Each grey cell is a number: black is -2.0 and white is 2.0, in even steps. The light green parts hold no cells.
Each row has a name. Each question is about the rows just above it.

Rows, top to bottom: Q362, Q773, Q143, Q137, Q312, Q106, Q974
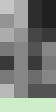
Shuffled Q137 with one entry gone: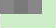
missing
[-0.7]
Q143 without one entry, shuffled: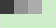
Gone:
[-0.9]

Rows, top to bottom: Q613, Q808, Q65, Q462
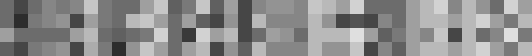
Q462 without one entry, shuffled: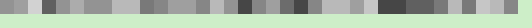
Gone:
[-1.3]
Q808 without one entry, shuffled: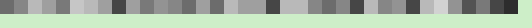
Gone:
[-0.5]
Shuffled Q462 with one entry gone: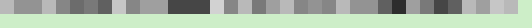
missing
[0.7]
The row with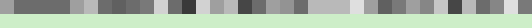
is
Q65
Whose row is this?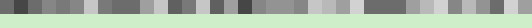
Q613
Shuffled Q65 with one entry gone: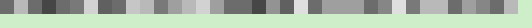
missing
[-1.1]
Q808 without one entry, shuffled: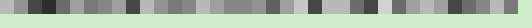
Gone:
[-0.7]

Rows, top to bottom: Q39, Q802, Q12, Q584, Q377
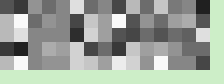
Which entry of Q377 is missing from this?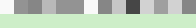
[1.7]
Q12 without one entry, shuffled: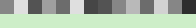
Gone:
[-0.5]
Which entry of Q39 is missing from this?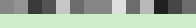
[-0.1]

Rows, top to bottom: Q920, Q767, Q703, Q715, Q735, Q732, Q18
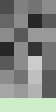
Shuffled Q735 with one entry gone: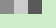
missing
[-0.2]
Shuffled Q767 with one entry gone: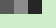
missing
[-0.4]
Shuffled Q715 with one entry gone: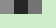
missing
[-1.2]

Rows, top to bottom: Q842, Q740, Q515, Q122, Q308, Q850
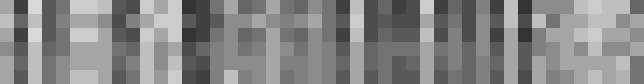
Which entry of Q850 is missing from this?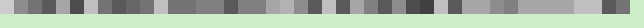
[0.4]
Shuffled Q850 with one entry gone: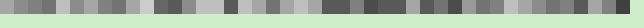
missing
[0.8]

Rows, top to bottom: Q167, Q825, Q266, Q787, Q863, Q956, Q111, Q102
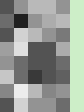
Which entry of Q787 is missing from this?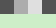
[0.5]
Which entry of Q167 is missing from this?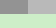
[-0.7]
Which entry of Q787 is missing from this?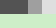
[0.7]
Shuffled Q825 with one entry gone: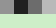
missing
[0.7]
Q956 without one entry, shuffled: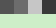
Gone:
[-0.5]
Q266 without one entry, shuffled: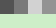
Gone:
[0.9]
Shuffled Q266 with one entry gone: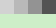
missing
[-0.1]

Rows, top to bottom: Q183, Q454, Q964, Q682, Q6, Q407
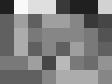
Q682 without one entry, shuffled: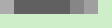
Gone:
[-0.1]
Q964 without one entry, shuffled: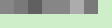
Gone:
[-0.7]
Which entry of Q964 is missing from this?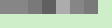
[-0.7]
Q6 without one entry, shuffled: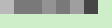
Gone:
[-0.3]
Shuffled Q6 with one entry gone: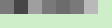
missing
[0.3]

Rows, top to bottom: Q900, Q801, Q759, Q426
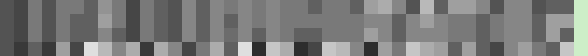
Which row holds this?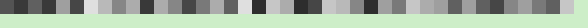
Q426
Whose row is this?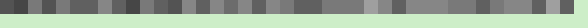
Q759

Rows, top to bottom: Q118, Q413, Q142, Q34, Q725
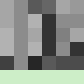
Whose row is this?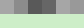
Q118
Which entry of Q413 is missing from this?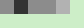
[0.6]
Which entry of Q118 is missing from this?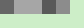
[0.4]
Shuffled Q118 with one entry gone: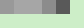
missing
[-0.4]
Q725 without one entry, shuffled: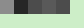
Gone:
[-1.0]

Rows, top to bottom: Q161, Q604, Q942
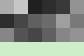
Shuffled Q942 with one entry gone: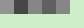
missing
[-0.7]
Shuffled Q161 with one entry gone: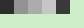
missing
[-1.5]
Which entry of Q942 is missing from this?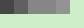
[-0.7]

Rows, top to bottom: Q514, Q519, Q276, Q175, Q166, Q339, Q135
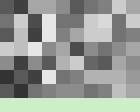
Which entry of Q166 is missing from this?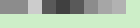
[-0.4]
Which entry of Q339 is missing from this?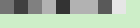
[0.4]
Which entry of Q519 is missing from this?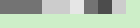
[1.4]

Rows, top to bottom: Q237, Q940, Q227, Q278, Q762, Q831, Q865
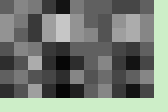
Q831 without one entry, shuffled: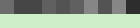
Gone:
[-0.1]
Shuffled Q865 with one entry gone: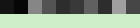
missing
[-1.5]
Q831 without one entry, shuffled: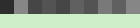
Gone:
[-0.3]

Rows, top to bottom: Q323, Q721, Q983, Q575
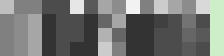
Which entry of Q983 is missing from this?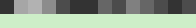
[-0.6]
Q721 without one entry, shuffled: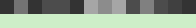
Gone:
[-0.4]
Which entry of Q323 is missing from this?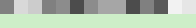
[1.0]
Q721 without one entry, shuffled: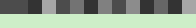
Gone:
[-1.0]
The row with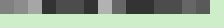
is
Q983
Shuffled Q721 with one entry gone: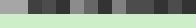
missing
[-0.2]

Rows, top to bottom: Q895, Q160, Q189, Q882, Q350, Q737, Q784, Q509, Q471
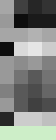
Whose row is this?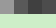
Q509
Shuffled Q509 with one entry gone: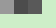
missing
[-1.0]
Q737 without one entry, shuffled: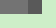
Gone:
[0.4]
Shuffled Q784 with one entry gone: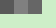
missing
[-0.8]
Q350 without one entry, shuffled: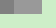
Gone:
[0.2]

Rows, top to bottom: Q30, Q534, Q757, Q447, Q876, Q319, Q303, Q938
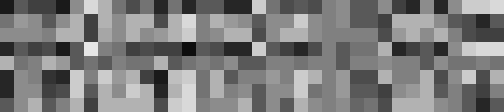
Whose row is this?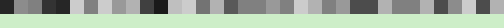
Q319
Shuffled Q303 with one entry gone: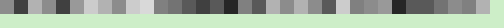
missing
[-0.8]
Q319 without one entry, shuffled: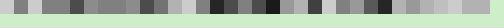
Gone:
[-1.2]
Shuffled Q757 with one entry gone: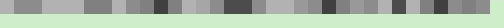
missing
[1.2]
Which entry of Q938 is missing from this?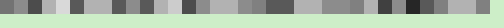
[-0.4]
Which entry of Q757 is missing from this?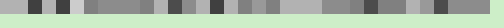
[0.6]
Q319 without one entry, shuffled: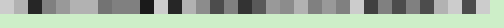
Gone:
[1.0]

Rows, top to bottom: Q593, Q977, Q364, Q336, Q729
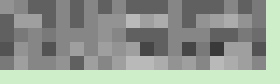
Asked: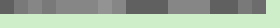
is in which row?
Q364
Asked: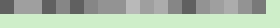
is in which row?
Q977
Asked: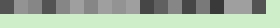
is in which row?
Q336
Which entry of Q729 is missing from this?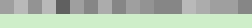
[-0.1]
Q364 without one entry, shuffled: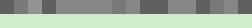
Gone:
[-0.3]

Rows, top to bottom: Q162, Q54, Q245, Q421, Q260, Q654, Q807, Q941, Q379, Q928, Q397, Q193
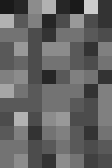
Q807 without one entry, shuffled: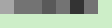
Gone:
[0.0]
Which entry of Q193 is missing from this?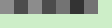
[-1.0]
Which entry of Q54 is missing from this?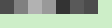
[-1.4]
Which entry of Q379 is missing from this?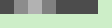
[0.4]
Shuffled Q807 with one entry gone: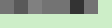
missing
[0.6]
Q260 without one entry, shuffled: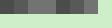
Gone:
[-0.4]

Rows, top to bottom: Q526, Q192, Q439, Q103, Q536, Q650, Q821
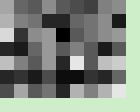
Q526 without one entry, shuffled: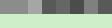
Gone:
[-1.0]
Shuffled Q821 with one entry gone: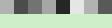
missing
[0.0]
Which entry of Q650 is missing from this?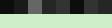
[-0.8]
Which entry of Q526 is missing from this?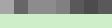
[-1.0]

